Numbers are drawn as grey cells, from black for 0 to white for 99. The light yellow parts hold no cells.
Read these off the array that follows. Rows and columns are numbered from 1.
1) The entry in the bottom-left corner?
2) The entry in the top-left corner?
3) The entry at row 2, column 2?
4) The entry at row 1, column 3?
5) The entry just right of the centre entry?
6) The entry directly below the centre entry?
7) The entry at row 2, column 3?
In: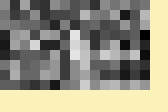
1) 36
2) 54
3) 23
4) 63
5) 71
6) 88
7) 31

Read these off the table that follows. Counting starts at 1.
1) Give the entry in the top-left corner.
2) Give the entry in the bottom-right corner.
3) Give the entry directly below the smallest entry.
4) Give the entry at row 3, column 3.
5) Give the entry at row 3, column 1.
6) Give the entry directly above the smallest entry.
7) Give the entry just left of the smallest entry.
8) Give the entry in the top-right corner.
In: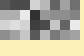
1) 34
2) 63
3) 24
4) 82
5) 82
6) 82
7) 91
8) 43

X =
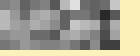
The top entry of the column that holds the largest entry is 87
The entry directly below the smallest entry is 34
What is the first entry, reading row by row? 50
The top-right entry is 77
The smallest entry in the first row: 34
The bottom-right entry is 25
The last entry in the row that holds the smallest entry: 34
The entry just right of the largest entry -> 42
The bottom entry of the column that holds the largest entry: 46
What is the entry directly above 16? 42
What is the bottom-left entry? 46
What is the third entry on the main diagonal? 59
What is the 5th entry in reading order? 50
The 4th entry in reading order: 46
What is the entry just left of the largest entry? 72

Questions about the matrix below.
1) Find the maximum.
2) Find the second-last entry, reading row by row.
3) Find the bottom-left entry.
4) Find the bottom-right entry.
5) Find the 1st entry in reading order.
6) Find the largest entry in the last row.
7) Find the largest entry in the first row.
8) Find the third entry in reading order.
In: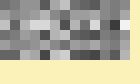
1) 94
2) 35
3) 39
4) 70
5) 44
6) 80
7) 75
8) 57

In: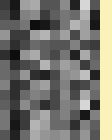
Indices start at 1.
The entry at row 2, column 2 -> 13
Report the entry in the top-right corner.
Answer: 33
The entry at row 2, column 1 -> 28
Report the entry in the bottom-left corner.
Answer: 33
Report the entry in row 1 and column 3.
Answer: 62
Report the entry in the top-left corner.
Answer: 23
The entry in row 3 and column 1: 37
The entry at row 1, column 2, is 9
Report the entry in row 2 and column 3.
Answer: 50
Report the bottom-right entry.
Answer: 33
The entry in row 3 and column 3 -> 46

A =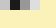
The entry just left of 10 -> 77
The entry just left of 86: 59
